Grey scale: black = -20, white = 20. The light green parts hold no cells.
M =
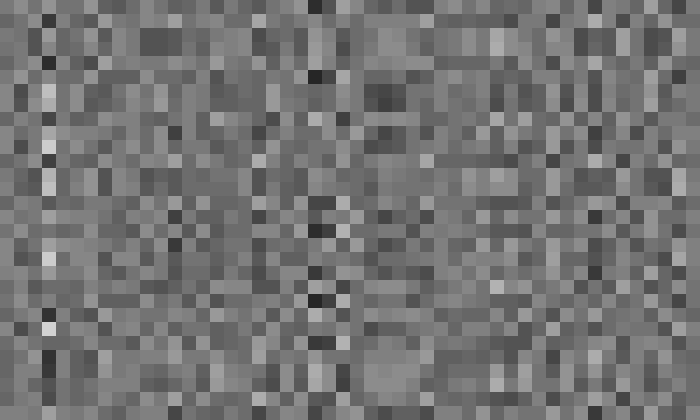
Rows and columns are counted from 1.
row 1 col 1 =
-1
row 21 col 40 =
-1
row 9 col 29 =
2
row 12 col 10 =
-3
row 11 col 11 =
-3
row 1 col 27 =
-4
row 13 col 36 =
5
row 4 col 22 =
-6
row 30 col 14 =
-2
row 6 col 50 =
-2
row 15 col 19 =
5
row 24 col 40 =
5
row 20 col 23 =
-11
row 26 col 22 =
-2
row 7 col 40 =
3
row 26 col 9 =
-1
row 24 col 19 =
-5
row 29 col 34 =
-3
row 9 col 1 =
-4
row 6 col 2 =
3
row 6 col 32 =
0
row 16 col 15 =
-5
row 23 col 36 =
1
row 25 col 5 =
-4
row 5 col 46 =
-1
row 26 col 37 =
-7
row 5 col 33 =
-4
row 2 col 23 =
1
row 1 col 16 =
-6
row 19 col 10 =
1
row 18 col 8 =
-1
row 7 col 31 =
-2
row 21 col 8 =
-2
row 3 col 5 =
-4
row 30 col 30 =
-5
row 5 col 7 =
-8
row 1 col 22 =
3
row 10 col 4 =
6
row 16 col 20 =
-3
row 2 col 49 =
-3

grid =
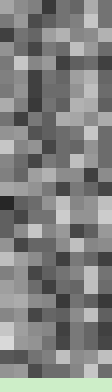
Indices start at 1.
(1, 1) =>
6
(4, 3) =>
-9
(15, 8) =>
10
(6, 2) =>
2
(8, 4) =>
-2
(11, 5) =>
-3
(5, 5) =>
-10
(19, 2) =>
5
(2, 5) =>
-2
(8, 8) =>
-5
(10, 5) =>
-3
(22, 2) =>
7
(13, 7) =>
-10
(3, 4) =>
5
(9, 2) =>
-10
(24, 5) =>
-10
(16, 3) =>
-2
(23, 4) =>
-4
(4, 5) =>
-3
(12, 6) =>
10
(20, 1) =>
0
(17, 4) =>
1
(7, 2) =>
3
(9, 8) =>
7
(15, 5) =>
10
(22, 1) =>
6
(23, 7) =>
10
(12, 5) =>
-3
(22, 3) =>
2
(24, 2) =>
5
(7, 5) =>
-3
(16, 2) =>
-9
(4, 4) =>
-1
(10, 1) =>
3
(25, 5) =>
-9
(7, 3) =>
-10
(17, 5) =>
4

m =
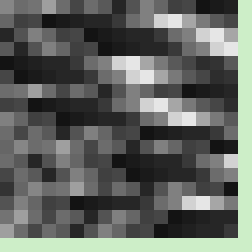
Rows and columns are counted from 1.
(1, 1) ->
1
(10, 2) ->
-9
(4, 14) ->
-3
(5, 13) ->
-6
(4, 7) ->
-9
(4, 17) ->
16
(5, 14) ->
-9
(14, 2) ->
-4
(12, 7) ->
-10
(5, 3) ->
-15
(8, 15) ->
-6
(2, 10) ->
-3
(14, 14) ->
-4
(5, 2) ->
-16
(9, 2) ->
-4
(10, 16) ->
-11
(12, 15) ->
-3
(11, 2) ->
1
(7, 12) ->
-10
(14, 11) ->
-14
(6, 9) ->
0
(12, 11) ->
-15
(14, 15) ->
-10
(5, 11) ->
6
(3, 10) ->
-14
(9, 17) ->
-6
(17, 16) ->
-14
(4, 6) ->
-10
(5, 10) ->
16
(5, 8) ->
0
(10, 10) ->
-9
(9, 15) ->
6
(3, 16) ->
16
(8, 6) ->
-14
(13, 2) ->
-3
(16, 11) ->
-10

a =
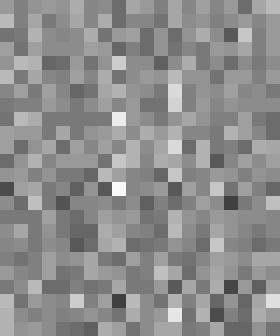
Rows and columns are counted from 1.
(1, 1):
4
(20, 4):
5
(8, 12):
-2
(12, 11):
1
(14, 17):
-2
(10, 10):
2
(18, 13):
3
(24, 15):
0
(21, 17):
-9
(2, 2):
0
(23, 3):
0
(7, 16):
2
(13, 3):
0
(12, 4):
1
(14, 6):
-5
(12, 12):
7
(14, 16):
11
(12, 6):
4
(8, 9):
1
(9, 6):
-1
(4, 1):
5
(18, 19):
-3
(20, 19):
4
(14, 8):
-6
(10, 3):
4
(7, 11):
2
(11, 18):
-3
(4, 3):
5
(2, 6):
6
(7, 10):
3
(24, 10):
-2
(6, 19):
0
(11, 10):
8
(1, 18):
-3
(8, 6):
-1
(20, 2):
1
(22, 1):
9
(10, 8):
4

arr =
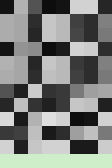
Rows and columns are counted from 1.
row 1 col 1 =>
-17
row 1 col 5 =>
-17
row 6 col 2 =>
6
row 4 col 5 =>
-16
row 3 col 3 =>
-14
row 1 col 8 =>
-14
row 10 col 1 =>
-11
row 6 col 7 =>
-13
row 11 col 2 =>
-15
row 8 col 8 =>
-15
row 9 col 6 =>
-18
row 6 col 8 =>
-1
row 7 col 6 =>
-1
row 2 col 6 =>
-10
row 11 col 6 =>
-16
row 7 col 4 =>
-12
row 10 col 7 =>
10
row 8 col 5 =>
-11
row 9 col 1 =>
14
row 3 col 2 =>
6
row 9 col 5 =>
13
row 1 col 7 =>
13
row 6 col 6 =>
-10
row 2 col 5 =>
9
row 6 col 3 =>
-13
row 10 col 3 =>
10
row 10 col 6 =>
5
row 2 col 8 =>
0
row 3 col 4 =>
11

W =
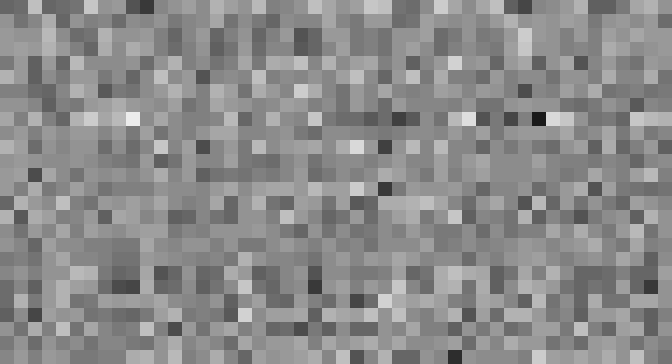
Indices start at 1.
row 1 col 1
-4
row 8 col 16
6
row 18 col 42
4
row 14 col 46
-2
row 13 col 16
-2
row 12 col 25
2
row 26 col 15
2
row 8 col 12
2
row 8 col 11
3
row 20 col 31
-2
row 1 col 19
9
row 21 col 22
2
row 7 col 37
0
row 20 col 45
0
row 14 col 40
0
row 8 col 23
0
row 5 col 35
4
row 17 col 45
4
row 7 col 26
4
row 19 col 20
1
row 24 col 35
-1
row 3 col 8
8
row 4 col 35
0
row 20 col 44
-3
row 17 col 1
2
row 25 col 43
4
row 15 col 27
-4
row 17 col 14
1
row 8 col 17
4
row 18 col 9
-1
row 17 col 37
-2
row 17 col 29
0
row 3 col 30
3
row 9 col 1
6
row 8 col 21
5
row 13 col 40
1
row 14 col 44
5
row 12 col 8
0
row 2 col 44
3
